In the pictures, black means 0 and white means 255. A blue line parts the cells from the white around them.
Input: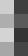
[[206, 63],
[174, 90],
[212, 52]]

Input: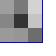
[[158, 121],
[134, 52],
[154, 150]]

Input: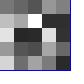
[[119, 102],
[191, 167],
[227, 39]]

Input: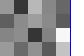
[[152, 54],
[95, 139],
[133, 141]]

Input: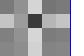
[[122, 145],
[196, 156],
[128, 146]]

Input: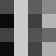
[[75, 204],
[10, 204],
[65, 204]]

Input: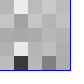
[[183, 236],
[197, 162],
[171, 168]]
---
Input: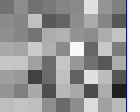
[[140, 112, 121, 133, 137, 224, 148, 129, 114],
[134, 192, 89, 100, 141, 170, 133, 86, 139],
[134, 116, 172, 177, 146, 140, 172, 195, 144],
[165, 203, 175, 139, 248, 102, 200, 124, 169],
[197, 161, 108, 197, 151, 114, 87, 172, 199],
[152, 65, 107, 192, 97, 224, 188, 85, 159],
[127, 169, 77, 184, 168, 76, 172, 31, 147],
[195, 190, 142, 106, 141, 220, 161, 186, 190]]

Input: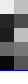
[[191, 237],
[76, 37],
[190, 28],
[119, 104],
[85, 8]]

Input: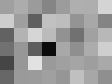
[[172, 155, 133, 156, 175, 174, 212, 160],
[159, 95, 193, 189, 148, 168, 132, 205],
[179, 214, 187, 146, 113, 161, 184, 98],
[151, 93, 11, 168, 143, 172, 207, 113],
[151, 226, 154, 160, 165, 158, 169, 69],
[154, 155, 160, 150, 192, 167, 143, 103]]

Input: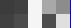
[[64, 245, 168, 140, 60],
[75, 245, 77, 223, 64]]

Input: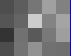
[[93, 118, 160, 129, 78],
[101, 204, 131, 164, 85],
[113, 89, 121, 158, 51],
[115, 146, 113, 111, 77]]

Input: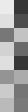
[[55, 235],
[77, 223],
[195, 119],
[106, 210],
[55, 223],
[171, 148],
[117, 203],
[122, 186]]
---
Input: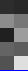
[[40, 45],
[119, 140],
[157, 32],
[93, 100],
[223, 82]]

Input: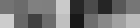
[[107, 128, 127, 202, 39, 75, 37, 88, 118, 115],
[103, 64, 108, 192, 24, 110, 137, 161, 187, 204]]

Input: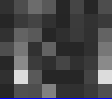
[[77, 108, 89, 38, 69, 38, 77, 49],
[58, 68, 49, 37, 59, 50, 58, 38],
[99, 89, 38, 47, 58, 49, 99, 49],
[119, 49, 99, 39, 38, 48, 119, 78],
[138, 59, 47, 69, 48, 58, 138, 39],
[220, 89, 38, 38, 38, 68, 220, 48],
[80, 78, 129, 49, 48, 58, 80, 38]]

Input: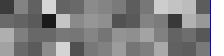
[[131, 97, 214, 99, 105, 139, 132, 122, 93, 119, 205, 195, 188, 92, 59],
[99, 90, 26, 197, 138, 150, 143, 82, 89, 131, 123, 57, 177, 152, 106],
[127, 104, 104, 120, 118, 133, 117, 147, 143, 163, 129, 99, 110, 87, 175],
[105, 91, 140, 212, 80, 120, 129, 156, 117, 127, 169, 97, 93, 121, 162]]

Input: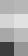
[[183, 178],
[225, 213],
[188, 168],
[150, 60]]

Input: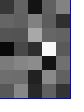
[[98, 19, 96, 130, 55],
[96, 129, 92, 47, 101],
[83, 168, 102, 98, 84],
[72, 46, 248, 89, 9],
[133, 140, 19, 112, 123],
[109, 33, 138, 97, 110],
[135, 40, 96, 51, 88]]
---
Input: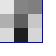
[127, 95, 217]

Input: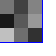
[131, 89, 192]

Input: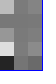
[132, 120, 151]

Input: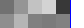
[56, 123]

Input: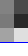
[74, 122]

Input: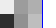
[175, 145]

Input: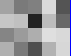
[84, 188, 174, 122]

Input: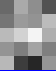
[82, 147, 210, 148]

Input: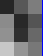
[125, 40, 145]
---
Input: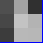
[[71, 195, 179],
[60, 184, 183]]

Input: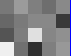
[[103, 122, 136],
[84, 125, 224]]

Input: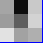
[[156, 94, 211],
[226, 162, 175]]

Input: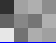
[[99, 135, 117],
[231, 114, 173]]

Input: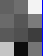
[[106, 86, 123],
[89, 80, 61]]

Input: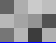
[[184, 164, 148],
[118, 182, 60]]

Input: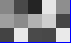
[[159, 139, 178],
[67, 232, 74]]

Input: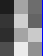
[[53, 208, 100],
[45, 164, 202]]
